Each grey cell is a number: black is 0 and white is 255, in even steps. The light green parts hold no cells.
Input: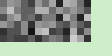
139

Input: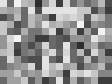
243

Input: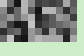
21

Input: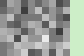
149

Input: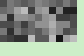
106

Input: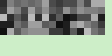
103
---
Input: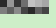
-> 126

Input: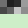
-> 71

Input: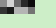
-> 52

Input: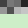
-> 151

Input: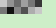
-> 118

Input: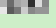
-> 230

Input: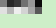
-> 224

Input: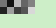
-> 33

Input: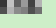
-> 80
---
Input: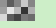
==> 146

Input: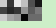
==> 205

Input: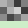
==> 177

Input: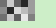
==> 112

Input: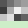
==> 85

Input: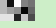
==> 185
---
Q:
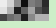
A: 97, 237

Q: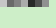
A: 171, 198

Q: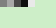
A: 72, 233

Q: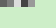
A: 220, 220

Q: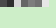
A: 101, 230

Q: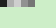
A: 206, 206
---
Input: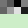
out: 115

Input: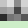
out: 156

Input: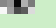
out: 135

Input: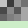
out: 73

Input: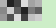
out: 136

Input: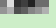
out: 120

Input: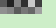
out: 90

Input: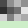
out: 46
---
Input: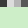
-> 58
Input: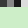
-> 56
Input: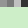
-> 148
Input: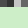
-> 75
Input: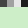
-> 67
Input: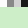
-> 252
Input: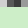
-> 208
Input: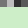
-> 117
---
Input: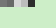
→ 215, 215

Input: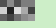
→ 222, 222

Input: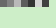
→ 92, 213

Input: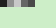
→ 200, 200

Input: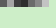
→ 46, 195

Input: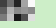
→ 138, 250

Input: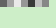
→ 150, 233

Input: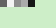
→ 141, 244

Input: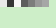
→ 93, 248
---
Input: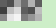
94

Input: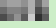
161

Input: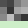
151

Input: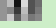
108

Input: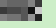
58

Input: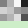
33

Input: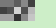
64

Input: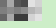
211
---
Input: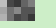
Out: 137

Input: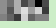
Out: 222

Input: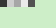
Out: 167

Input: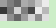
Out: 126

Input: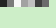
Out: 162

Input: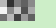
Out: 199

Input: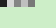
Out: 133

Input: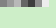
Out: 101

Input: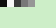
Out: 58

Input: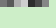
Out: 206
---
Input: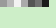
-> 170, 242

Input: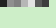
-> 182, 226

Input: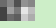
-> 121, 229

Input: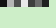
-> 233, 233

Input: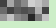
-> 79, 208

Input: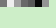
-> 104, 239

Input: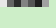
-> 130, 231
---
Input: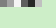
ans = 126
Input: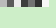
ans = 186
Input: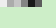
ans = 238
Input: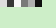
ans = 220
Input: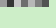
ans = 156
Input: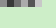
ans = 142
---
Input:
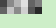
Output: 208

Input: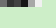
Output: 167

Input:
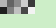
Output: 205

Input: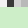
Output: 211

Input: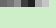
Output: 170

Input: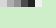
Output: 215

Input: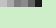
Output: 168

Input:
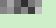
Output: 166

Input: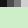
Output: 124
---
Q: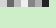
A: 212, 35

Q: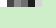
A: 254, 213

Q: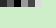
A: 42, 220

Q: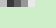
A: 192, 233

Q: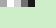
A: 168, 25

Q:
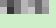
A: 136, 152

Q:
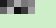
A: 27, 159

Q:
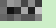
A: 101, 128

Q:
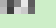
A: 175, 106
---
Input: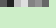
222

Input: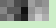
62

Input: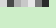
200

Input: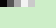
243

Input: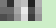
190

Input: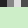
77

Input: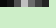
191

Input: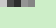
148

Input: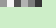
178
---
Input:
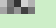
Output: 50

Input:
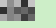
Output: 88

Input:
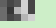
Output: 181

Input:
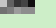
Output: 52

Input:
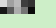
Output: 185

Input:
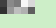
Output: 123

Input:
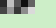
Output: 85
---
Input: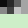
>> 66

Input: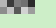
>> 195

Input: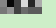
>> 147

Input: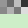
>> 177

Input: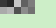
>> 183

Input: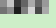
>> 141

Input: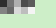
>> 103
